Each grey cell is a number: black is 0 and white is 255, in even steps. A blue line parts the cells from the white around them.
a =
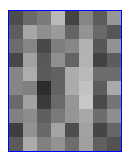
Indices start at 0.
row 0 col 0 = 77
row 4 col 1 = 173
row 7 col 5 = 168
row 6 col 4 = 150
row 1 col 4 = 101
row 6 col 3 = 106
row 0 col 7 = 150
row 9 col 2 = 128
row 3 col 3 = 143
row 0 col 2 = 123
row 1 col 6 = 105
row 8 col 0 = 62
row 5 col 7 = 169
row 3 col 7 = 93
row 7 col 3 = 122
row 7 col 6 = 109
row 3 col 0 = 71
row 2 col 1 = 133
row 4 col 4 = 172
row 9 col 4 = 109
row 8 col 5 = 162
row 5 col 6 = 93
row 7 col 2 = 95
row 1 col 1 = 166
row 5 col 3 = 99

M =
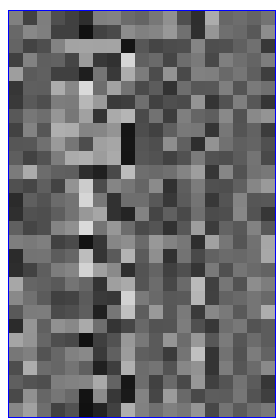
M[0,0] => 128
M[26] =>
[95, 83, 78, 126, 130, 133, 169, 99, 23, 109, 65, 106, 73, 151, 64, 84, 115, 91, 54]
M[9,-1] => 80
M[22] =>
[43, 149, 96, 145, 136, 170, 110, 52, 70, 104, 83, 84, 125, 80, 56, 110, 120, 83, 92]
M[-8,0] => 89
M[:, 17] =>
[100, 88, 112, 100, 95, 122, 87, 137, 98, 100, 116, 114, 134, 86, 83, 130, 113, 111, 106, 141, 117, 117, 83, 108, 124, 107, 91, 83, 110]
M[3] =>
[64, 130, 95, 98, 69, 155, 56, 49, 214, 96, 106, 69, 109, 122, 72, 127, 111, 100, 125]
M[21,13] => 58
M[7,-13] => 52
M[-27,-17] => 78
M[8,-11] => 21
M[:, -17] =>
[126, 127, 78, 95, 96, 94, 78, 110, 86, 112, 82, 108, 95, 83, 78, 78, 127, 116, 94, 97, 91, 125, 96, 102, 83, 108, 78, 102, 110]
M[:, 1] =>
[66, 136, 67, 130, 91, 95, 89, 119, 131, 87, 66, 171, 70, 95, 81, 69, 121, 115, 66, 101, 113, 124, 149, 148, 128, 173, 83, 145, 161]
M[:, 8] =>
[107, 140, 21, 214, 173, 115, 62, 181, 21, 22, 21, 188, 118, 110, 36, 108, 142, 179, 46, 170, 210, 192, 70, 152, 156, 176, 23, 26, 175]
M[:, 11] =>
[144, 152, 76, 69, 147, 50, 79, 61, 95, 142, 65, 112, 49, 56, 96, 49, 131, 49, 64, 71, 88, 87, 84, 149, 59, 83, 106, 156, 128]
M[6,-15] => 123
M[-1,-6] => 149
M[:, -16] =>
[79, 64, 131, 98, 64, 172, 125, 150, 175, 154, 125, 96, 67, 107, 94, 132, 65, 92, 125, 89, 64, 74, 145, 78, 103, 102, 126, 118, 65]
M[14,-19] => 47
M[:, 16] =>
[109, 105, 96, 111, 118, 84, 127, 82, 84, 95, 92, 82, 96, 132, 135, 88, 85, 104, 117, 82, 105, 89, 120, 86, 82, 86, 115, 118, 90]
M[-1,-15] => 82
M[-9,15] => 99
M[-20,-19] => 86
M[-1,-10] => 129
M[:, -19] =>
[128, 104, 100, 64, 158, 54, 57, 88, 66, 86, 94, 123, 80, 43, 47, 96, 126, 43, 45, 167, 137, 89, 43, 165, 119, 77, 95, 73, 135]
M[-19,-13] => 156
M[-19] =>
[94, 66, 82, 125, 171, 176, 156, 170, 21, 87, 82, 65, 81, 123, 82, 78, 92, 116, 73]
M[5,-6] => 87
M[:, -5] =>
[172, 150, 78, 72, 127, 88, 52, 94, 53, 147, 82, 54, 80, 56, 75, 60, 161, 98, 122, 64, 65, 136, 56, 87, 52, 52, 64, 93, 71]
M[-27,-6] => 133
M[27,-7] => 105

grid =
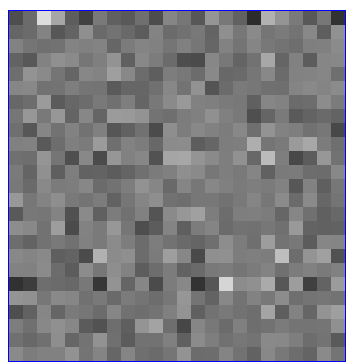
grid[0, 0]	78
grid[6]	[103, 109, 155, 91, 103, 108, 121, 112, 126, 101, 120, 138, 153, 129, 127, 122, 120, 96, 134, 130, 107, 109, 140, 123]
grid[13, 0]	152
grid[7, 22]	106
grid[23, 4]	102
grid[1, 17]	138
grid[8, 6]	128
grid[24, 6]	132
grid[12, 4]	125
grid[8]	[111, 87, 134, 114, 130, 114, 128, 86, 97, 113, 75, 142, 125, 136, 129, 124, 136, 111, 147, 130, 126, 113, 119, 72]
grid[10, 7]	150
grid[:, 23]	[50, 145, 139, 136, 111, 139, 123, 99, 72, 111, 114, 136, 119, 116, 104, 98, 133, 81, 129, 155, 115, 159, 144, 90, 116]
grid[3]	[99, 88, 130, 144, 138, 118, 127, 147, 96, 136, 124, 107, 78, 75, 135, 120, 100, 114, 167, 101, 129, 92, 134, 136]
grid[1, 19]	123
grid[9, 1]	130
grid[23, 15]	113
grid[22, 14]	120
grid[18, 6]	119
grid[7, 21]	99
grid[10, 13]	148
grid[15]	[141, 136, 114, 157, 75, 130, 122, 151, 118, 78, 92, 132, 95, 124, 132, 107, 114, 113, 119, 112, 153, 99, 97, 98]
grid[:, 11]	[133, 107, 117, 107, 125, 135, 138, 111, 142, 139, 165, 128, 105, 113, 138, 132, 114, 158, 124, 124, 119, 128, 110, 128, 117]
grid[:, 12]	[118, 113, 128, 78, 120, 115, 153, 124, 125, 140, 167, 143, 133, 110, 151, 95, 106, 135, 98, 136, 150, 147, 71, 96, 147]
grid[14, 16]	126
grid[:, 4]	[93, 99, 131, 138, 101, 126, 103, 100, 130, 127, 79, 126, 125, 121, 81, 75, 113, 99, 92, 104, 134, 122, 135, 102, 146]
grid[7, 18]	101
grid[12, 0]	120
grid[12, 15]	128
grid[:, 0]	[78, 101, 130, 99, 110, 134, 103, 118, 111, 128, 112, 122, 120, 152, 89, 141, 109, 136, 130, 49, 148, 78, 125, 112, 138]
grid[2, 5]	128
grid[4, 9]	108
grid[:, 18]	[177, 117, 120, 167, 136, 112, 134, 101, 147, 117, 187, 97, 123, 119, 124, 119, 157, 125, 131, 170, 120, 164, 114, 137, 136]
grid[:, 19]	[148, 123, 115, 101, 107, 111, 130, 122, 130, 122, 126, 122, 130, 139, 102, 112, 115, 190, 112, 87, 140, 94, 123, 136, 120]

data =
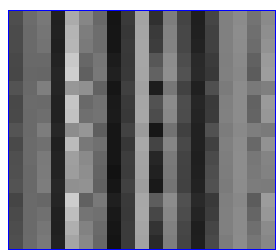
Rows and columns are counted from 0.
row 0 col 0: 78
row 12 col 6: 97
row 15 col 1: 106
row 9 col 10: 68
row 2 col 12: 71
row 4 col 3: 38
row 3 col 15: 127
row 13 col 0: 69
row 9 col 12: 72
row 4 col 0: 71
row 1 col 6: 109
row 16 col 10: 42
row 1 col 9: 165
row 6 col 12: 77
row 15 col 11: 129
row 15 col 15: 128
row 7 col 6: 115
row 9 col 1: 107
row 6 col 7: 26
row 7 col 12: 76
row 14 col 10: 71
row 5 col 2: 127
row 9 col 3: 32
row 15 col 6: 106
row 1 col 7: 22
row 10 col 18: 132
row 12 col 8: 65
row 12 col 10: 25
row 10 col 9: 163
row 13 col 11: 140
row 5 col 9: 161
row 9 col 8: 55
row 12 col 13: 34
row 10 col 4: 159
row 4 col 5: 96
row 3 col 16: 138
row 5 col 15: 123
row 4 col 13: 42
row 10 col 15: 126
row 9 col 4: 187

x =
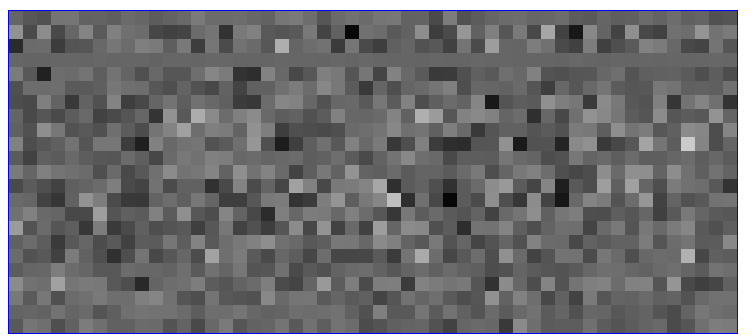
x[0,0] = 101
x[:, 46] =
[99, 65, 123, 101, 97, 120, 128, 140, 87, 117, 94, 99, 78, 66, 64, 105, 85, 108, 106, 84, 96, 85, 105]
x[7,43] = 118
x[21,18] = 98
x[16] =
[97, 108, 93, 58, 88, 102, 76, 89, 65, 92, 91, 118, 93, 131, 89, 110, 120, 129, 142, 112, 105, 88, 94, 120, 119, 103, 138, 128, 99, 88, 121, 83, 101, 69, 83, 101, 81, 130, 107, 106, 72, 98, 91, 98, 98, 124, 85, 108, 116, 91, 92, 136]
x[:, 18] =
[98, 89, 87, 101, 130, 97, 108, 105, 126, 80, 101, 131, 100, 121, 44, 61, 142, 74, 86, 126, 136, 98, 101]
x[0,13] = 122
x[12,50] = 88
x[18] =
[92, 102, 103, 125, 108, 102, 88, 88, 108, 103, 103, 99, 111, 90, 113, 101, 118, 84, 86, 112, 74, 89, 81, 99, 106, 109, 98, 87, 100, 108, 96, 107, 98, 95, 77, 82, 100, 91, 86, 83, 90, 103, 111, 110, 103, 98, 106, 111, 101, 91, 115, 110]
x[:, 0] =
[101, 146, 43, 102, 123, 80, 77, 100, 96, 129, 91, 122, 74, 106, 113, 155, 97, 107, 92, 139, 120, 100, 89]
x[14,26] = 87
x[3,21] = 102
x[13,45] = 150
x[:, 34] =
[101, 127, 157, 102, 89, 102, 25, 129, 85, 86, 92, 78, 140, 142, 66, 114, 83, 78, 77, 50, 145, 106, 103]
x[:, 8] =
[107, 112, 108, 102, 100, 111, 62, 85, 92, 60, 107, 73, 74, 57, 96, 74, 65, 78, 108, 78, 110, 112, 97]
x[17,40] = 114
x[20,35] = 98
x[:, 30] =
[74, 61, 88, 102, 58, 116, 95, 155, 96, 60, 105, 100, 79, 72, 106, 80, 121, 109, 96, 123, 111, 91, 82]
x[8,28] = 111
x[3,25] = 104
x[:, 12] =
[105, 68, 121, 102, 86, 99, 94, 89, 160, 114, 120, 115, 97, 95, 143, 89, 93, 102, 111, 112, 85, 107, 99]
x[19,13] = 125
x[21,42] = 101
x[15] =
[155, 83, 107, 85, 94, 55, 125, 58, 74, 96, 78, 84, 89, 63, 87, 119, 66, 81, 61, 85, 139, 71, 147, 66, 105, 65, 157, 101, 139, 136, 80, 92, 45, 115, 114, 132, 95, 78, 99, 111, 110, 68, 106, 121, 84, 120, 105, 123, 134, 89, 80, 95]
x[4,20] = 72
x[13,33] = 75
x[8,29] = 116
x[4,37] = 129
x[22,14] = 104
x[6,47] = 54
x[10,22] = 97
